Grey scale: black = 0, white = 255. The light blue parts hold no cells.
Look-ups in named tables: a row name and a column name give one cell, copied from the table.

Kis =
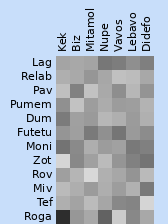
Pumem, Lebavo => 158
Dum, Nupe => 183
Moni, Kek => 115
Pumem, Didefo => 179
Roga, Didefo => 168
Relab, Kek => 175
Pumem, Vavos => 156
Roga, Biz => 151
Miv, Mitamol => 155
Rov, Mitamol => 216
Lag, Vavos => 125
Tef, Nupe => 166
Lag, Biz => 168
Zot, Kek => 213
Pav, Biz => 129

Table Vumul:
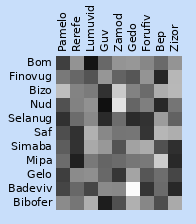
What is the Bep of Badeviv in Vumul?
107
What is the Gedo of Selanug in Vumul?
43
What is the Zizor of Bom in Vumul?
148
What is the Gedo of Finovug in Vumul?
86
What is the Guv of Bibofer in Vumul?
29
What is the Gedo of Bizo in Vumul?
130
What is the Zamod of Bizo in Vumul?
203
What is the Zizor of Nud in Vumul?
117
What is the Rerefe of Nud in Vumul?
130
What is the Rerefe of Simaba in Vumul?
50
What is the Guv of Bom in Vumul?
104
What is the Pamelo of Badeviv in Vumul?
69
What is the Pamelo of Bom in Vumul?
63
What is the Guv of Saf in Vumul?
136
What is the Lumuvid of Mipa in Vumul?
121
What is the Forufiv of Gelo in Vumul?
86

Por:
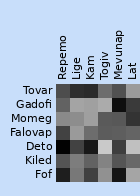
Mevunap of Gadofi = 14
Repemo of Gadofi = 98
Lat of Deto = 192
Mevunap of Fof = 21
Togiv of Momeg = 90
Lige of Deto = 66
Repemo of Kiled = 84
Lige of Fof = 120
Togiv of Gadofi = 171
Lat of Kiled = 104
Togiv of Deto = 201
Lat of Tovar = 155
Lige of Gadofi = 164
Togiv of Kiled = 131

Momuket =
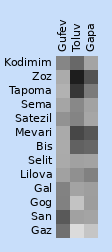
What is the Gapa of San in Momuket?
164
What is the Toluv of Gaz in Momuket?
219
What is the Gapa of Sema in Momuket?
162
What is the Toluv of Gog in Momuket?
195
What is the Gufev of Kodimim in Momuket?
134
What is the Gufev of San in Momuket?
89
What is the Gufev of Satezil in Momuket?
146
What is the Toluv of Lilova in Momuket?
144
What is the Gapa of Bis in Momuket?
102

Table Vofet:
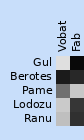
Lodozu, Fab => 54
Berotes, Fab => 40
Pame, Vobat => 112
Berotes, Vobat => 27
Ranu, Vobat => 191
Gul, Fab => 9
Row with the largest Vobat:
Gul

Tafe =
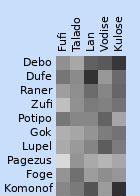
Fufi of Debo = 144
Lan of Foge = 157
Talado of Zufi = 145
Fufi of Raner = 158
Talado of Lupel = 154
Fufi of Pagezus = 217

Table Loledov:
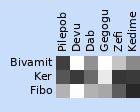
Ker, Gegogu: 234
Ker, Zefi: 54
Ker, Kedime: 58
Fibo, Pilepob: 178
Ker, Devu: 58
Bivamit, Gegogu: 254
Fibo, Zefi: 93
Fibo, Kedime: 40
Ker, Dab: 107
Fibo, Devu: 253
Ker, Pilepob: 86
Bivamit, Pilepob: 63
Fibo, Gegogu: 167
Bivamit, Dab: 145
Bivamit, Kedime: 137

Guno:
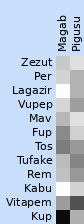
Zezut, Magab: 200
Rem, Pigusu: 152
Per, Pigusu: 178
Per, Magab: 211
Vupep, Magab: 213
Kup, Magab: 11
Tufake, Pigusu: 133
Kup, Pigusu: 176
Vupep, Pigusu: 158

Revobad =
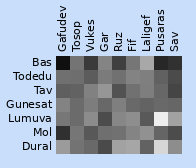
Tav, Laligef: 126
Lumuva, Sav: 162
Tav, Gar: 150
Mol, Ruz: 113
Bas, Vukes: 58
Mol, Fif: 132
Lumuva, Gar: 76
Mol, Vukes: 88
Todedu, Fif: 131
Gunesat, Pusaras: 105
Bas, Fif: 118
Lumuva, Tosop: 107
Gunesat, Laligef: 99
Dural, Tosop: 115

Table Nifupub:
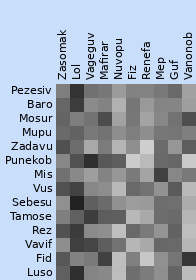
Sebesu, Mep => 110
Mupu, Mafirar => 114
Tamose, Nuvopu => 95
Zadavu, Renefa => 206
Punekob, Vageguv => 47
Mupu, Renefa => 142
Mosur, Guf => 114
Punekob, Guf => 103
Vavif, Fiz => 182
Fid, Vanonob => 54
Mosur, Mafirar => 76
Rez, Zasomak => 81
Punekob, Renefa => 186
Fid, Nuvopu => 190

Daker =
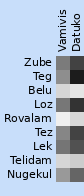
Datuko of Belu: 229
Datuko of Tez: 67
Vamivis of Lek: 117
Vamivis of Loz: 119
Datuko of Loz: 51
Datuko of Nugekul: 101
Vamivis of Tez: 134
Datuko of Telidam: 204
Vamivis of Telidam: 214
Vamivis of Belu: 214
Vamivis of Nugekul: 153
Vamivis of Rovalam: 239
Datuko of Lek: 81
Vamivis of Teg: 142
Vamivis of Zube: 123
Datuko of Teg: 28
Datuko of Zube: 66
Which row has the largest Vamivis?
Rovalam

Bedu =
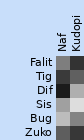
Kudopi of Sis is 221
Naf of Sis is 160
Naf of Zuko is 94
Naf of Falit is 126
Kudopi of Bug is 131
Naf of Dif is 27
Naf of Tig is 58
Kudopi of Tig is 96
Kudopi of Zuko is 55
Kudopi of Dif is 175
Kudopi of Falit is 51

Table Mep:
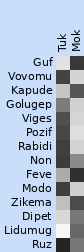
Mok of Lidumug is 104
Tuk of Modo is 62
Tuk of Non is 60
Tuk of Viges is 79
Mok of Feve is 47
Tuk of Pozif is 70
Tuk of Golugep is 124
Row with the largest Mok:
Pozif

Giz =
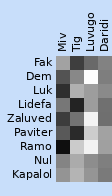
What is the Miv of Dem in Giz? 83
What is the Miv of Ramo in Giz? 15
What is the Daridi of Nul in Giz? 127
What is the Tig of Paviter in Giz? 42
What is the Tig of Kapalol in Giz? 180
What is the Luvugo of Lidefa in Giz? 157
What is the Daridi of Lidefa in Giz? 112
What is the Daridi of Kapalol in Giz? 122
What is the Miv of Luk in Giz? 47
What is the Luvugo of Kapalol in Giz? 149
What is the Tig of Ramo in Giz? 203
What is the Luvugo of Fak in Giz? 105
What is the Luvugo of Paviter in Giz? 205
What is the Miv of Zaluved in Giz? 60
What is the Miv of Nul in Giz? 132

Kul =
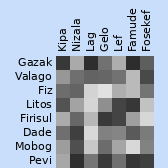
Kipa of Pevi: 167
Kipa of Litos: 83
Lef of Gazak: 173
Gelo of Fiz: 225
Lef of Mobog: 165
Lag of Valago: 99
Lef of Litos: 68
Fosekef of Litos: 194
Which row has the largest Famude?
Mobog

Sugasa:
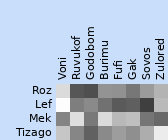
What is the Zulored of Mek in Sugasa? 104
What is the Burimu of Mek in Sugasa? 219
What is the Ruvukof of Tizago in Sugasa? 134
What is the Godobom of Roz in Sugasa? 79
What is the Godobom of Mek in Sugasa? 121
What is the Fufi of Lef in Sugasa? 90
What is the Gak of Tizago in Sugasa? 143
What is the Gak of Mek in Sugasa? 191
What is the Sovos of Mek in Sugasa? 117
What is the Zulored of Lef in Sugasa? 186
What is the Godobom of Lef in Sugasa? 138
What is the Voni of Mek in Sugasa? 132

